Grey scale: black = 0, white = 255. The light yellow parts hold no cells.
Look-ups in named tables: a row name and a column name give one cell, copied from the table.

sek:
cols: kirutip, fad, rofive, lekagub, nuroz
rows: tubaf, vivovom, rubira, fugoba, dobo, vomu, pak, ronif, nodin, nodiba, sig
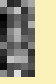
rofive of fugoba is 114
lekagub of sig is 68
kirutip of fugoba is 13
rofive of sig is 223
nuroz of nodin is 72
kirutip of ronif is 50
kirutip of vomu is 48
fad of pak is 84
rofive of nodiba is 87
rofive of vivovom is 195
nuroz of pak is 131
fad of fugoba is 73
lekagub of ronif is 138
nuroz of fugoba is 174
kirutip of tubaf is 177

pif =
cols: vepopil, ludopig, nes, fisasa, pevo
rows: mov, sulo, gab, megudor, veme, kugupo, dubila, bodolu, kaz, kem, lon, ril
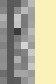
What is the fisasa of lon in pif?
165
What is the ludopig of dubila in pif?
89
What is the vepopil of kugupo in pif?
141
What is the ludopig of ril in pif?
89
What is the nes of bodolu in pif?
118
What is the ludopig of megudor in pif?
89
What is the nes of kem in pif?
137
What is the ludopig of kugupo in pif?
89
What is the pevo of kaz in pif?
175
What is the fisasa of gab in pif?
122
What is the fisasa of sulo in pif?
186
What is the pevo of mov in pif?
185
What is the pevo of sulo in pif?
161

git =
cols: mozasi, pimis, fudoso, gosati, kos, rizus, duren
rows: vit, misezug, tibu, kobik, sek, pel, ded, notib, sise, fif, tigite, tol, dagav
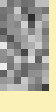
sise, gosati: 156
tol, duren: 180
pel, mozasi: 122
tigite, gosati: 101
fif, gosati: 103
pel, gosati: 156
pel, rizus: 183
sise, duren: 208
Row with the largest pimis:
dagav

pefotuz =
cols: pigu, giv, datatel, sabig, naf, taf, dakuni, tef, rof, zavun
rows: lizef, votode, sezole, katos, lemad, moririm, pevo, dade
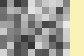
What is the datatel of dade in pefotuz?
77
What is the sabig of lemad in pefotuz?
161
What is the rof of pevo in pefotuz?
67
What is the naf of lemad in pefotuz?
147
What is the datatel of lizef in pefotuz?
57
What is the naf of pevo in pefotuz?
53
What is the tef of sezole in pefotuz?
176
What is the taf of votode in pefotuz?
212
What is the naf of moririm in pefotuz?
85
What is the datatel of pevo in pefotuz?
71
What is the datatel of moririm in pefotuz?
105
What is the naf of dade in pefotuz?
194

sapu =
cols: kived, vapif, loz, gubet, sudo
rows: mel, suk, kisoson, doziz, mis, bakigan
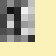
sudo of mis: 199
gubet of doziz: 154
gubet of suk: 240
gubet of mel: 114
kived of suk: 95
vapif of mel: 144
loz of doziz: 51
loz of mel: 86
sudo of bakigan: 48
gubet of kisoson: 202
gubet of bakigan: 143
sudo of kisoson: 180
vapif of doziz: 213

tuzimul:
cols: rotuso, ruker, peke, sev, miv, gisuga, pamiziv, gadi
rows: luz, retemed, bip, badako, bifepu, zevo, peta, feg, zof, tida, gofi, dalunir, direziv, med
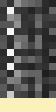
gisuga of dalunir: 97
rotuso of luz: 84
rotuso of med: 81
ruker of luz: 51
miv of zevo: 43
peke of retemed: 56
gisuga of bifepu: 54
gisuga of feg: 55
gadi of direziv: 49
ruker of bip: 147
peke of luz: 150
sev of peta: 104
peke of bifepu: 53
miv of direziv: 58
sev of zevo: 111
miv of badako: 49
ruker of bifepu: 247
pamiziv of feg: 37
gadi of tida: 100

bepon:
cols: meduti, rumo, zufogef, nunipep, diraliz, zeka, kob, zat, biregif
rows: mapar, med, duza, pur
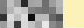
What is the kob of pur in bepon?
232
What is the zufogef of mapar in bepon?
161
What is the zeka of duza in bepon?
186
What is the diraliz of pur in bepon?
194
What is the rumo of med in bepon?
181
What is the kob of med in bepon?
112
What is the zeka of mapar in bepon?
168
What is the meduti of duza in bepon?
50
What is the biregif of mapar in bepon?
181
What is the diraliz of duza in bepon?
15
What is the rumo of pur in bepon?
207

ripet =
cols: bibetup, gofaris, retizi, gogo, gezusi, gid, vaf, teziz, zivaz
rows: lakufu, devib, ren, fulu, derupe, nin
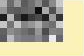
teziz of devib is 82
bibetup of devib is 148
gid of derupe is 150
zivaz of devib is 166
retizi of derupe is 126
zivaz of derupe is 125
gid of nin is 138

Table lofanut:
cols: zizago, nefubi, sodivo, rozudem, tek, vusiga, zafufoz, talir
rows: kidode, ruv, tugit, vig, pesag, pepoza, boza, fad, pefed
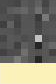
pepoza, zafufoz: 76
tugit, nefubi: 77
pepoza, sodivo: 85
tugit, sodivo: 70
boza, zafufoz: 90
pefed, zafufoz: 87
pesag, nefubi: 84
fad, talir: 67
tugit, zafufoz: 120
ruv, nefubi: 91
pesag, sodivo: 76
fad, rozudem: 111
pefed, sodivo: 122
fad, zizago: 66

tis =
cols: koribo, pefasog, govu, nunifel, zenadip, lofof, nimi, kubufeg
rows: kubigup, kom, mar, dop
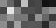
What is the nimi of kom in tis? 125
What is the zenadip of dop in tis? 89
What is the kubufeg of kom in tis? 148
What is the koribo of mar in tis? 122
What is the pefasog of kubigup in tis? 101
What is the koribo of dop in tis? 141
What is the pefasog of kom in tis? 228
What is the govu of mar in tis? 118
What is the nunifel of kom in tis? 78
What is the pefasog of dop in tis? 79
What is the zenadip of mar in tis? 64
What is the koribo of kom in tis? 70
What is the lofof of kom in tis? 71
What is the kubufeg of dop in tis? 114
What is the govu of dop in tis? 161
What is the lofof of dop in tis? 87
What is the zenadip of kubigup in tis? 66
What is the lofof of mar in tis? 147

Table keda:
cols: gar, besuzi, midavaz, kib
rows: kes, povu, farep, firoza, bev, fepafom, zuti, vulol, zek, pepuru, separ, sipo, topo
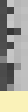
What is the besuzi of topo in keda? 141
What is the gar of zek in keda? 131
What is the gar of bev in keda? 77
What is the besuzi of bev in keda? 53
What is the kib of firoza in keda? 190
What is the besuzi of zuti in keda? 68
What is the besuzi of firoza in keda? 199
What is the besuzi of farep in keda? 195
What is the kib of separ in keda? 192
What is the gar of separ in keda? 75
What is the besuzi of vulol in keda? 198
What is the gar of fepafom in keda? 76
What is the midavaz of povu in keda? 186
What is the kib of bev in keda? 190
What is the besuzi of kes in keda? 199
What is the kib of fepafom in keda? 185
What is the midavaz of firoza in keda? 182
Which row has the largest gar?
zek

